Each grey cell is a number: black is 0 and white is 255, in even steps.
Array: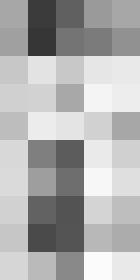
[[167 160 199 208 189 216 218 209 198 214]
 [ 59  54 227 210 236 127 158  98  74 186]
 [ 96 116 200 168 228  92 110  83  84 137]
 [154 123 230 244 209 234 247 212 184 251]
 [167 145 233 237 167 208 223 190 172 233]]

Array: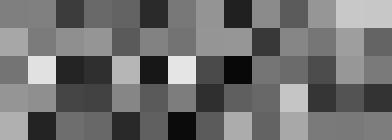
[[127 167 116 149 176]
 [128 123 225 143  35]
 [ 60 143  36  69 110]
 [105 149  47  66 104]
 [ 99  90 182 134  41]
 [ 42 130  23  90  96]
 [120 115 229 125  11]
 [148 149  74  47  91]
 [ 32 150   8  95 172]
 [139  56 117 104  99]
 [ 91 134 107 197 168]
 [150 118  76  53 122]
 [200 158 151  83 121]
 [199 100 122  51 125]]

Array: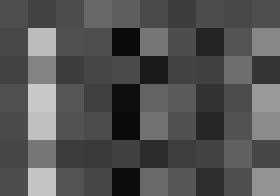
[[ 78  72  67  80  75  71  77]
 [ 66 188 131 200 191 119 196]
 [ 77  80  61  86  82  61  84]
 [104  79  71  64  76  58  70]
 [ 94  11  74  14  11  65  13]
 [ 74 119  26 100 115  44 106]
 [ 61  77  67  91  81  62  87]
 [ 77  36  65  51  39  67  46]
 [ 72  84 111  76  83  97  79]
 [ 79 135  53 154 139  71 147]]

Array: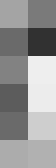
[[164 106 130  92 106 172]
 [122  49 238 236 206 177]]

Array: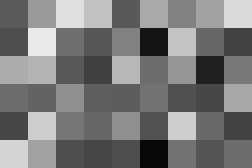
[[ 90  78 172 108  71 212]
 [153 233 179  99 205 161]
 [223 111  88 143 119  78]
 [193  86  64  95 103  70]
 [ 89 129 183  93 144  78]
 [169  21 109 114  82   8]
 [130 195 149  81 206 114]
 [162 103  32  71 105  85]
 [217  66 121 168  67 109]]

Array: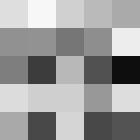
[[222 145 126 220 169]
 [247 146  60 207  72]
 [208 118 184 207 213]
 [186 142  81 152  72]
 [170 237  14 221  83]]

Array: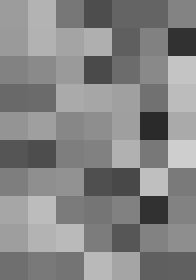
[[156 154 130 105 148  85 126 166 158 111]
 [179 178 138 107 159  77 143 188 179 121]
 [119 164 154 170 135 126 146 123 186 116]
 [ 77 175  74 166 142 129  79 117 124 185]
 [100  95 108 160 159 177  72 129  86 165]
 [100 129 137 113  42 120 191  49 130  95]
 [131  49 196 188 170 206 122 130 142  96]]
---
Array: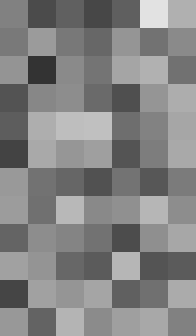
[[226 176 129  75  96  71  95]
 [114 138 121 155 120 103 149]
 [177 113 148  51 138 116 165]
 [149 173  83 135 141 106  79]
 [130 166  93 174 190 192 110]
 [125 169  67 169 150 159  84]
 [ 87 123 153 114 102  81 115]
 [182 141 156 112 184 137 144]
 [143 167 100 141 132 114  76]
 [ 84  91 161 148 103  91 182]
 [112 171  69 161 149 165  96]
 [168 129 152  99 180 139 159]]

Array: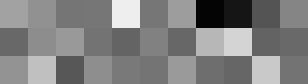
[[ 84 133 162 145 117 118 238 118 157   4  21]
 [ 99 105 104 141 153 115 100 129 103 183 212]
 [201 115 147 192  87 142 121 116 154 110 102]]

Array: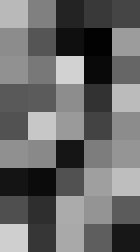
[[ 57  69 185 128  35]
 [  2 156 140  85  15]
 [  9 102 145 120 210]
 [ 50 187  89  91 141]
 [ 67 140  82 199 154]
 [125 149 144 137  21]
 [159 190  20  11  81]
 [148  91  79  46 171]
 [ 94  23 207  54 169]]

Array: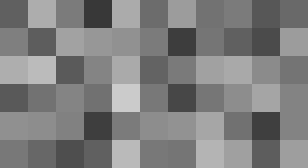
[[ 87 105  96 173 123  56 171 108 156 114 123]
 [ 75 156 127  93 162 151 145 123  61 117  96]
 [139 116 174 187  90 132 170  99 122 161 169]
 [165 131  89 114 132 113 203 120  71 118 141]
 [ 63 131 144 141 129  62 123 141 146 166 113]
 [ 93 158 120 103  78  96 186 120 117 180 160]]

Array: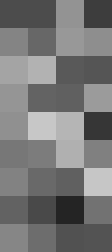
[[147  61  76  76]
 [152 142 132 103]
 [ 89  85 164 178]
 [ 96 155 149  99]
 [181  54 144 199]
 [176 128 119 124]
 [ 96 198 130 105]
 [ 36 114  98  73]
 [ 81  83 134 109]]

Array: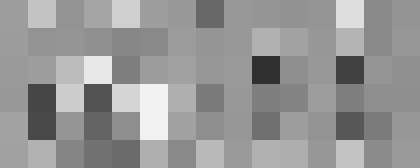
[[137 148 157 195 147 165 207 158 153 104 152 149 146 149 222]
 [138 151 156 147 149 144 134 137 156 149 152 177 162 151 180]
 [149 144 154 158 188 232 126 156 161 150 154  48 143 152  65]
 [143 143 153  70 205  82 213 242 175 122 153 127 132 157 127]
 [123 151 162  73 149 100 142 241 161 142 151 111 158 147  88]
 [140 154 161 178 133 114 107 175 137 185 154 177 174 151 195]]

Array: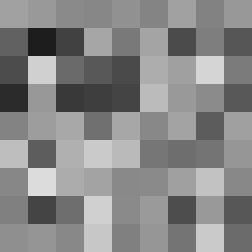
[[130 152 161 153 138 135 145 132 161]
 [126  86  97  29  65 166 121 164  75]
 [213 123  76 208 106  88  74 173 160]
 [139  88  43 152  57  62  68 187 153]
 [ 92 160 131 157 168 112 167 136 163]
 [116 150 190  93 176 202 186 118 110]
 [194 136 135 220 172 163 137 138 160]
 [153  87 128  68 110 208 138 154  77]
 [202 107 143 149 136 199 128 150 116]]

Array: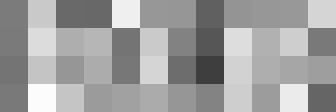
[[152 213 123 201 105 104 239 151 150  96 148 151]
 [206 121 122 220 174 182 116 202 130  86 221 177]
 [166 158 116 196 150 172 119 213 109  62 210 174]
 [235 101 121 252 197 155 161 171 150 131 206 156]]

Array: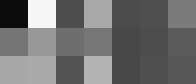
[[ 79 123  12 247  77 169  75]
 [ 77  90 117 152 110 118  72]
 [ 80  87 167 170  83 179  71]]
